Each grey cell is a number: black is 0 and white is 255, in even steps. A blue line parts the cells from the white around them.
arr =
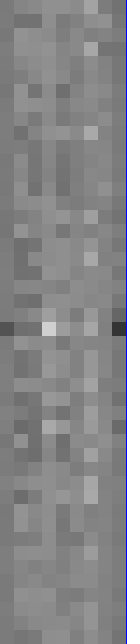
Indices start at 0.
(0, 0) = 122
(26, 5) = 130
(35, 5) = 142
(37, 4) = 119
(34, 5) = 140
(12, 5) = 125
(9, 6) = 169
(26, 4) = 141
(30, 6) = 154
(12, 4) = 115
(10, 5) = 127
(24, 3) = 141
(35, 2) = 124
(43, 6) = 148
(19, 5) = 133
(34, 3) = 143
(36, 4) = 122
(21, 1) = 114
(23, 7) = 128
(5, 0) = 122
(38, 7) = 130
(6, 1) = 146
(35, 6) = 169
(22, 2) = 137
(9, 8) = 123
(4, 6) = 140
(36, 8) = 123
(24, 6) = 133
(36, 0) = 121
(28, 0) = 123
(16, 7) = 135
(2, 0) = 120
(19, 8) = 119
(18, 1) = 112
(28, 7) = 132
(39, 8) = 125
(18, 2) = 137
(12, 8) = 122
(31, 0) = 119

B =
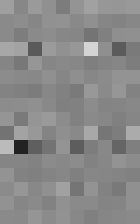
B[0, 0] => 159
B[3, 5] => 151
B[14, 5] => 138
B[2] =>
[138, 125, 138, 141, 135, 134, 116, 128, 143, 144]
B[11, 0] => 133
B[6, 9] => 130
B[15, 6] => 128
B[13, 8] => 121
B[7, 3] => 137
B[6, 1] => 128
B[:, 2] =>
[154, 134, 138, 90, 150, 136, 124, 144, 149, 152, 95, 130, 128, 136, 138, 149]
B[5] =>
[140, 137, 136, 144, 134, 143, 135, 139, 147, 147]
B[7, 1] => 141
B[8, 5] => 129
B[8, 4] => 140
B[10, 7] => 136
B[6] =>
[131, 128, 124, 135, 129, 122, 152, 138, 150, 130]
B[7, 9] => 136
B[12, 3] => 132
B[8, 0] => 149
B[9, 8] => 125
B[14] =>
[146, 134, 138, 130, 145, 138, 138, 132, 133, 144]
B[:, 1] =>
[135, 141, 125, 163, 120, 137, 128, 141, 122, 163, 34, 133, 130, 150, 134, 137]
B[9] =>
[115, 163, 152, 132, 143, 137, 168, 118, 125, 171]
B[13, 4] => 161
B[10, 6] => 125
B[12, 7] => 134
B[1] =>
[138, 141, 134, 145, 146, 137, 144, 134, 131, 135]
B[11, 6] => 130

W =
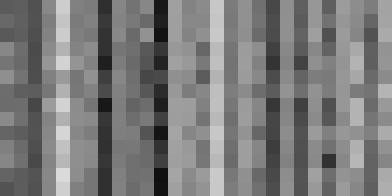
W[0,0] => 91
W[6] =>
[109, 95, 93, 119, 177, 120, 130, 75, 129, 114, 87, 43, 152, 124, 135, 190, 125, 139, 109, 92, 147, 111, 146, 124, 150, 123, 116, 180]
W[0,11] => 23
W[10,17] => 158
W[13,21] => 83
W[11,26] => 99
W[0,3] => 136
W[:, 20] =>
[143, 144, 144, 136, 132, 138, 147, 131, 134, 141, 135, 130, 141, 144]
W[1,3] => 126
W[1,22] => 151
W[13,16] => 125
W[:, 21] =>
[95, 91, 99, 91, 67, 100, 111, 64, 74, 82, 81, 80, 84, 83]
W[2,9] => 106
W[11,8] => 123
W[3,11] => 55
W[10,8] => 119
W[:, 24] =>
[156, 150, 155, 152, 148, 151, 150, 151, 138, 151, 141, 136, 147, 155]
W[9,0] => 101
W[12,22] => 161
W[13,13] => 134
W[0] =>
[91, 94, 81, 136, 205, 129, 124, 47, 134, 115, 135, 23, 160, 131, 139, 199, 123, 145, 112, 72, 143, 95, 151, 95, 156, 141, 125, 163]
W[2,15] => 200
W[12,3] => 136
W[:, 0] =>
[91, 104, 89, 135, 117, 143, 109, 108, 138, 101, 128, 134, 100, 83]
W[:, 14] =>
[139, 136, 144, 103, 121, 92, 135, 129, 116, 144, 117, 119, 155, 147]
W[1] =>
[104, 96, 82, 126, 196, 123, 129, 57, 131, 121, 106, 31, 159, 136, 136, 197, 121, 145, 115, 77, 144, 91, 151, 114, 150, 138, 102, 164]
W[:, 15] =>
[199, 197, 200, 186, 191, 179, 190, 191, 184, 199, 191, 184, 201, 200]
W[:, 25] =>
[141, 138, 134, 169, 179, 167, 123, 179, 179, 145, 176, 183, 141, 135]
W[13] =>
[83, 93, 82, 135, 207, 128, 118, 48, 130, 108, 118, 18, 160, 134, 147, 200, 125, 142, 112, 77, 144, 83, 153, 98, 155, 135, 95, 174]
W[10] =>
[128, 107, 79, 139, 193, 143, 139, 49, 119, 120, 106, 50, 161, 153, 117, 191, 111, 158, 134, 61, 135, 81, 139, 113, 141, 176, 103, 146]
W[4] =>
[117, 106, 77, 150, 210, 148, 130, 31, 125, 106, 85, 35, 161, 153, 121, 191, 115, 157, 129, 52, 132, 67, 144, 129, 148, 179, 95, 149]
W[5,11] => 74

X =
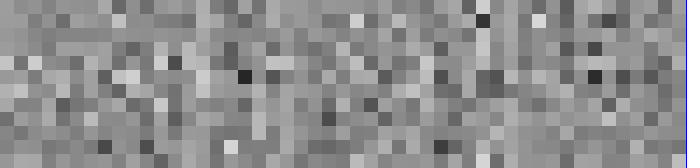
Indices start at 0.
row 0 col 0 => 157
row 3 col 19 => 108
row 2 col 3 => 127
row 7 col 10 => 122
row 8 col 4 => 115
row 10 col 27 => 175
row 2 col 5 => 133
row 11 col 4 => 150
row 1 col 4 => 110
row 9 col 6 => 149
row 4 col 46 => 120
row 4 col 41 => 171
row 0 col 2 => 146
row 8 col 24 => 131
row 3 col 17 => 142
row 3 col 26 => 137
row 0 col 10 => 110
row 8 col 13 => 135
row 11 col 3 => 129
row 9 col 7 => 133
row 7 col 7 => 151
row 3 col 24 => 180
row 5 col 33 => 168
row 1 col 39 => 132
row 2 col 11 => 147
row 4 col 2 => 205
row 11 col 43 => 131
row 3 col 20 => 147
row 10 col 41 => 136
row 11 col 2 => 167
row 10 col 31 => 62
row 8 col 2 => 145
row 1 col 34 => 52
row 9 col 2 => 139
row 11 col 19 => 168
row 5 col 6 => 160
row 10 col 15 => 111
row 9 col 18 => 183
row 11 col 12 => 139

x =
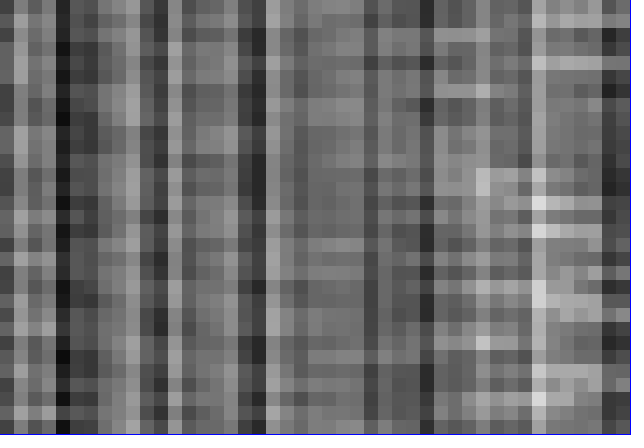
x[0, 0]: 65
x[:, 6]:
[80, 67, 80, 55, 58, 55, 79, 77, 56, 56, 55, 80, 77, 77, 55, 63, 55, 80, 78, 80, 70, 55, 75, 80, 77, 55, 55, 80, 57, 80, 65]
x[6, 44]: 52
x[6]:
[65, 127, 102, 127, 36, 84, 79, 116, 132, 156, 89, 60, 136, 78, 95, 97, 114, 58, 40, 138, 105, 80, 102, 107, 115, 121, 86, 122, 112, 120, 86, 144, 146, 146, 174, 130, 123, 95, 157, 111, 112, 92, 101, 34, 52]
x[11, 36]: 102
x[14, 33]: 128
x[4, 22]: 108
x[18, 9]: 135
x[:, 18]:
[64, 65, 41, 42, 65, 46, 40, 45, 40, 63, 58, 40, 40, 40, 43, 65, 55, 60, 65, 64, 40, 62, 65, 65, 40, 40, 65, 64, 41, 65, 41]
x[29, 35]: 125
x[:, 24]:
[133, 112, 121, 130, 109, 125, 115, 137, 130, 112, 117, 126, 106, 113, 106, 110, 104, 137, 111, 126, 111, 104, 115, 114, 107, 130, 107, 122, 112, 118, 134]
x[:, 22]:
[125, 121, 104, 112, 108, 103, 102, 125, 125, 103, 102, 106, 104, 102, 102, 106, 102, 125, 114, 125, 102, 102, 124, 123, 103, 124, 104, 125, 102, 125, 125]
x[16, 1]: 145
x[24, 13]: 89
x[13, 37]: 103
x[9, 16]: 147
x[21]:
[97, 156, 105, 122, 25, 61, 55, 90, 108, 141, 88, 67, 151, 97, 119, 126, 146, 86, 62, 149, 110, 86, 102, 101, 104, 104, 66, 104, 84, 84, 44, 100, 93, 109, 146, 119, 135, 122, 208, 179, 169, 167, 161, 88, 88]
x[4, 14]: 115
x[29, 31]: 129
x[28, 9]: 153
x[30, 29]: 100
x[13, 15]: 100
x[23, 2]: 131
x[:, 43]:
[84, 123, 38, 56, 117, 55, 34, 74, 63, 61, 59, 49, 42, 36, 65, 55, 74, 77, 54, 93, 46, 88, 114, 53, 40, 61, 103, 104, 56, 56, 70]
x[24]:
[65, 125, 88, 116, 32, 84, 77, 110, 130, 159, 98, 70, 148, 89, 101, 103, 119, 60, 40, 131, 101, 86, 103, 100, 107, 112, 74, 114, 101, 115, 84, 144, 135, 146, 194, 153, 152, 116, 179, 131, 116, 98, 101, 40, 50]
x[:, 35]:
[98, 102, 115, 97, 110, 99, 130, 94, 92, 111, 103, 105, 155, 144, 136, 115, 127, 100, 122, 93, 151, 119, 100, 125, 153, 94, 115, 94, 145, 125, 92]
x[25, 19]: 136
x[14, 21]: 81
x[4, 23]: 106
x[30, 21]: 105
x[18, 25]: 110
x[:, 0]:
[65, 88, 67, 97, 97, 99, 65, 65, 72, 100, 100, 78, 66, 65, 84, 100, 96, 65, 100, 65, 68, 97, 74, 99, 65, 89, 98, 66, 75, 98, 66]
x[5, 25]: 129
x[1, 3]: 134
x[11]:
[78, 148, 107, 128, 39, 87, 80, 113, 123, 146, 77, 50, 130, 74, 89, 94, 116, 65, 40, 132, 102, 87, 106, 115, 126, 130, 96, 136, 126, 120, 86, 144, 134, 142, 146, 105, 102, 74, 144, 105, 112, 88, 101, 49, 74]
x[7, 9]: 161
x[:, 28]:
[86, 78, 120, 111, 80, 109, 112, 97, 108, 105, 105, 126, 96, 105, 81, 105, 79, 89, 100, 83, 88, 84, 78, 91, 101, 111, 86, 81, 86, 85, 102]
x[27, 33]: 99
